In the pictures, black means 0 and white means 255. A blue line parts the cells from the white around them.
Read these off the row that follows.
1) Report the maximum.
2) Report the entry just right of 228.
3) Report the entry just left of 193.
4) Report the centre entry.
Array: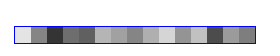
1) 228
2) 133
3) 148
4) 133

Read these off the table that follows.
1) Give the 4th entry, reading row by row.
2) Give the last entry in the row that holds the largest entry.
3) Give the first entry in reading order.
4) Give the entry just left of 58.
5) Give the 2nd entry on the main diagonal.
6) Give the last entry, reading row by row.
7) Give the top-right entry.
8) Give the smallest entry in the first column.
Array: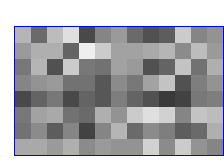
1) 223
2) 154
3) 181
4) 81
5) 175
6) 133
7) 147
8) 73

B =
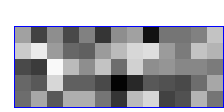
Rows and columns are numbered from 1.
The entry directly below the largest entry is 215
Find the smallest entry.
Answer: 3
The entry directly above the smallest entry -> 109
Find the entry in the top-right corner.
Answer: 195
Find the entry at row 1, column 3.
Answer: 142
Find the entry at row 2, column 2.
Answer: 235
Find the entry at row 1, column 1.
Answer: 161
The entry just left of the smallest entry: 73
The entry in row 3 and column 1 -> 73
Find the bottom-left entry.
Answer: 109
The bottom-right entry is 117
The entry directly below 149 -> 81
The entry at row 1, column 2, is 66
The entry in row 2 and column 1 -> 203
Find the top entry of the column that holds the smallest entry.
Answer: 142
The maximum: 249
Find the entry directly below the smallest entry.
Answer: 53

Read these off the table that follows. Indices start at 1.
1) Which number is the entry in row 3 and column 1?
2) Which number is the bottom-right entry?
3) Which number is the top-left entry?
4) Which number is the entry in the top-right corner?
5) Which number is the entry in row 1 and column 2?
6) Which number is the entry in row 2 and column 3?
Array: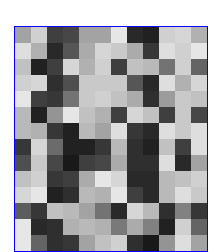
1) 193
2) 163
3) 163
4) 177
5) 208
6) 41

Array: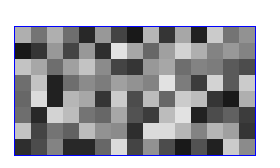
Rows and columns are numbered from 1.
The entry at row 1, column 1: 175
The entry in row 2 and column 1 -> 25
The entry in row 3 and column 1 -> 195
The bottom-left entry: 46
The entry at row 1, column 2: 116
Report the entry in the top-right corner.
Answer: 146
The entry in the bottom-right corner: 139
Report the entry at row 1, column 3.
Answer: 175
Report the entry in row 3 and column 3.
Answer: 110
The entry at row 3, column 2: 167
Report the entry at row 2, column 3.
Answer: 152

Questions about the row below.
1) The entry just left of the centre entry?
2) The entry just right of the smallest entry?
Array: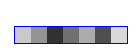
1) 49
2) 112
